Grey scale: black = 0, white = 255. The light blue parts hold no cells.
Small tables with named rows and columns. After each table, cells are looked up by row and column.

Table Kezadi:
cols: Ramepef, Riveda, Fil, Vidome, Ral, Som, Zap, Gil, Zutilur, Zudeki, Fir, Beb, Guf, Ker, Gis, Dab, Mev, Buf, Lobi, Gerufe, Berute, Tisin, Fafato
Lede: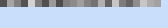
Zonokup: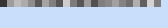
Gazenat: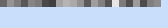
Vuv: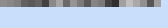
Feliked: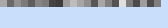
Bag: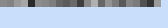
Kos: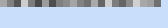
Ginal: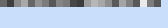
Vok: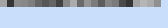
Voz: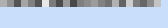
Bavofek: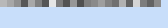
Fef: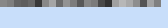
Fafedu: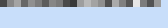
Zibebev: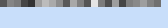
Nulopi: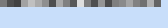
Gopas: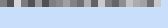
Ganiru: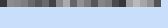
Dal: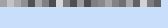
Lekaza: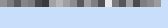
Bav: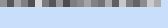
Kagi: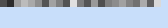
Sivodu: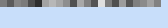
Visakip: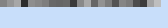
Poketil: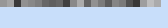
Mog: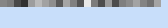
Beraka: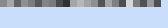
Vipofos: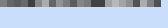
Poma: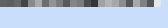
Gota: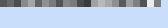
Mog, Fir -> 128
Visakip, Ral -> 142
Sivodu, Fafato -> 130
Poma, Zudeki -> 90
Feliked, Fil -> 145
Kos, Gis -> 101
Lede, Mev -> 198
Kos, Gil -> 78
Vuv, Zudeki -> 106
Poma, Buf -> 141
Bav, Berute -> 140
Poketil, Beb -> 172
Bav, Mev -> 96
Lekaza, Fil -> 90
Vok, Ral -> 126
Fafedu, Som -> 124
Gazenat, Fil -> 124
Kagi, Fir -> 224

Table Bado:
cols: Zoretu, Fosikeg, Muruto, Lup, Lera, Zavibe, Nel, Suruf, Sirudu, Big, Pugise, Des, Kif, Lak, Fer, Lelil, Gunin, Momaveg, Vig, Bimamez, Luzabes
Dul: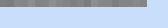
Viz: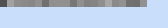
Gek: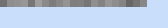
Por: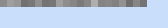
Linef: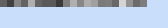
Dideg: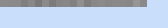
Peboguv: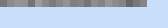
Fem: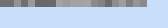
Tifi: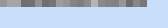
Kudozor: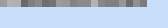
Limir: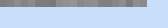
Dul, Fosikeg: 124
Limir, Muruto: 141
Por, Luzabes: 115
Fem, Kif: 164
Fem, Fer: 130
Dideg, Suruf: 123
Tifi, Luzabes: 119
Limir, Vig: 123
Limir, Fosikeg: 131

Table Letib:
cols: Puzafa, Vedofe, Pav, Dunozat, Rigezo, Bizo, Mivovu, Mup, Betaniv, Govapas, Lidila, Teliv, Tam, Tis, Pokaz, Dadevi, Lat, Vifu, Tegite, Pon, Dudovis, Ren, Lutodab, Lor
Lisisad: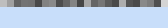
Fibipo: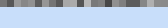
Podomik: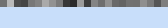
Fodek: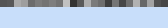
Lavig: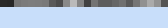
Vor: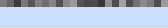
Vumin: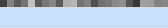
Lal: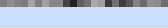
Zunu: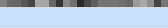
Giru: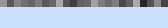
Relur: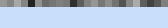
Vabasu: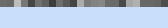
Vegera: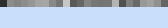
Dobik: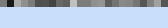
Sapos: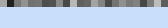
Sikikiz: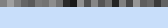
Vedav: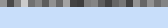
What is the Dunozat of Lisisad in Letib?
115
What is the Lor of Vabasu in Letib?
77
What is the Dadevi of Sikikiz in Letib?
112
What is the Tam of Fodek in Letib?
174
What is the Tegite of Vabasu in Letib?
166
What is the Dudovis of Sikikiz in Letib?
94
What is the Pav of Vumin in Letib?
91
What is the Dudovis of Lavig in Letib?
145
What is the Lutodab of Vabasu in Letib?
100
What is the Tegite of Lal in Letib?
86
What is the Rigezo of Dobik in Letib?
123
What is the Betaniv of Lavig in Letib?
76
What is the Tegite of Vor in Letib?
79
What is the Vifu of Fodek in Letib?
70
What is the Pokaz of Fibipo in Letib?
128
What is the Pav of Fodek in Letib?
171
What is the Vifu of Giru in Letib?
72
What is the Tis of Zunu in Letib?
94
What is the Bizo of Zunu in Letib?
166
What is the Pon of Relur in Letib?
170
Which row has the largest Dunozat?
Vedav

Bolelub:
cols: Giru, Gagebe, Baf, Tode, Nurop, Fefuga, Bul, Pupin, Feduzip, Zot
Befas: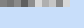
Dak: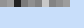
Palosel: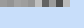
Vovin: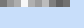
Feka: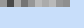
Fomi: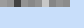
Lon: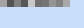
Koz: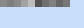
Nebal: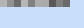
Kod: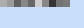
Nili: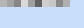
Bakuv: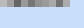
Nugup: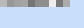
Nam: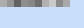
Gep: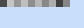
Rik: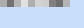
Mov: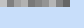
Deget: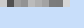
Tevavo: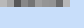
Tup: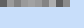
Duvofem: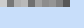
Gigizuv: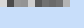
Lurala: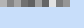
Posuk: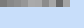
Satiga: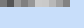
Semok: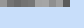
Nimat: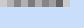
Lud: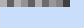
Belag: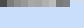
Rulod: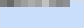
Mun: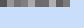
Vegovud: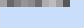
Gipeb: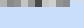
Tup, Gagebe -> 155
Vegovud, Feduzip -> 160
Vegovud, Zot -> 87
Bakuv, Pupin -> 169
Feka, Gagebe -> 73
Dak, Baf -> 34
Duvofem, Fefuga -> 162
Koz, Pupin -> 129
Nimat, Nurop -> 124
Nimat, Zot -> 202
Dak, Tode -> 123
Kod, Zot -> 122
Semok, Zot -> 91
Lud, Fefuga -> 176
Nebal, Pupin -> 89
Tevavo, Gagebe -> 165
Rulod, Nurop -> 172
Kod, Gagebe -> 155

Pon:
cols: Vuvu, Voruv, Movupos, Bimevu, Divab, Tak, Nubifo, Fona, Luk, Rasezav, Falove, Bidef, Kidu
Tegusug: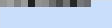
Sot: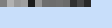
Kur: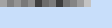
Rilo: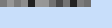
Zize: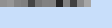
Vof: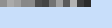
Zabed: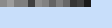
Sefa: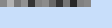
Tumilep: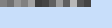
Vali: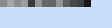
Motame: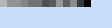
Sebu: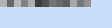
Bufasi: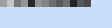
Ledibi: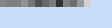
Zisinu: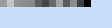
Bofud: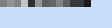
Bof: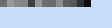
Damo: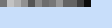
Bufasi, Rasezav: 109
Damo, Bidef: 62
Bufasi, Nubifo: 133
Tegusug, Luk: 75
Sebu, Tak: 61
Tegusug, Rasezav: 114
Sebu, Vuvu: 179
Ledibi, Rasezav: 129
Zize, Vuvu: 145
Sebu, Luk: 106
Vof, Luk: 161
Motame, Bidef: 56
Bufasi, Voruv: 196

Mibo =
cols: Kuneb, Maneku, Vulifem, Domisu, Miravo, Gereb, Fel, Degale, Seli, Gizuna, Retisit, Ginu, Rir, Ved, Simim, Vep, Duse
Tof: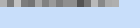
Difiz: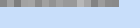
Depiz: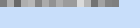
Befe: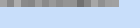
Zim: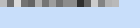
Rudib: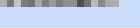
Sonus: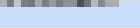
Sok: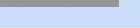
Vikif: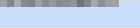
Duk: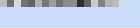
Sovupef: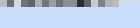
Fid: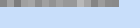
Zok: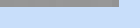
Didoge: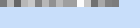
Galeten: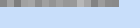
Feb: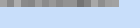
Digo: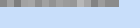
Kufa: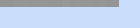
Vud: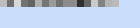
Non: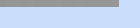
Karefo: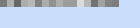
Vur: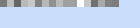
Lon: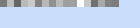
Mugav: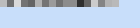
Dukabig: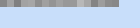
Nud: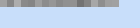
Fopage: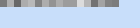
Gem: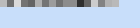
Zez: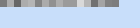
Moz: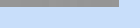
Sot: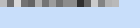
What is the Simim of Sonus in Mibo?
136
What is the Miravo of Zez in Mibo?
181
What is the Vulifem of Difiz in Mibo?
126
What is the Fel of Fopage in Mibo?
173
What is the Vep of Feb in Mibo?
159
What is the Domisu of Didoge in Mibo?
183
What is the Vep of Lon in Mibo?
129
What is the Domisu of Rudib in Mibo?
125
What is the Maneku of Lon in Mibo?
189
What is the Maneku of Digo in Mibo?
162
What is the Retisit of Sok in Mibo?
149
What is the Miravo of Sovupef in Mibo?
100
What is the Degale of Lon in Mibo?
145
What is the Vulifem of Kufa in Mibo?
150
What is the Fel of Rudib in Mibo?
127
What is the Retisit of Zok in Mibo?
149

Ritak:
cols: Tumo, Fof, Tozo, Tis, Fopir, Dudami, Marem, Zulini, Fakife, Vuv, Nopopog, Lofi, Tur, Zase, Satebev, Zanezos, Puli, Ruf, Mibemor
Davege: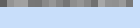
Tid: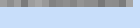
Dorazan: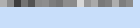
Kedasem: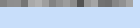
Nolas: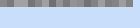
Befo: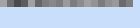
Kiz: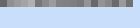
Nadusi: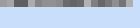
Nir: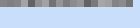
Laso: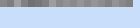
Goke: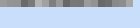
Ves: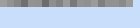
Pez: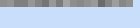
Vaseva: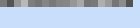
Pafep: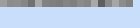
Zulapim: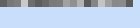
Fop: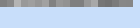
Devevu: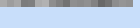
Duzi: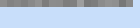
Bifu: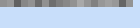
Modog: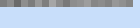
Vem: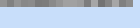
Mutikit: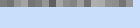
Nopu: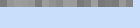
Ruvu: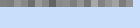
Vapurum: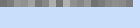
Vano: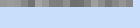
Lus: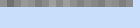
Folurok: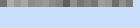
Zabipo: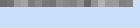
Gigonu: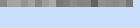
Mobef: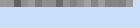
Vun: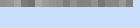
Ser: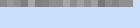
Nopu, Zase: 158
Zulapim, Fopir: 109
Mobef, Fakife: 107
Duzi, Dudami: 146
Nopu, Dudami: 124
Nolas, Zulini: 112
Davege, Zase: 112
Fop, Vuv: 146
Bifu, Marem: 145
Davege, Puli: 144
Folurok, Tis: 166
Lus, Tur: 143
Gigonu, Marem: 157
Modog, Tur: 157
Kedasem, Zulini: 131
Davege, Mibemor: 121
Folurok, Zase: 118
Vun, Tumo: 144
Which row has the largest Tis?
Zulapim

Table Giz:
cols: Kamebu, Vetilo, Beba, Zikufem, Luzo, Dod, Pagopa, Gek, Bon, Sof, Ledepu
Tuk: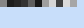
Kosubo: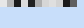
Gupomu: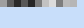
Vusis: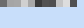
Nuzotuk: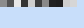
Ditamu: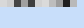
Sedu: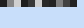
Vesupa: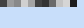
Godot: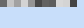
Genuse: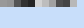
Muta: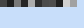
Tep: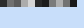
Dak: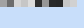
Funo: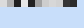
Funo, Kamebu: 219
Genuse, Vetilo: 148
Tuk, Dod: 24
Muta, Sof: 209
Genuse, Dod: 210
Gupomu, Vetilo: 92

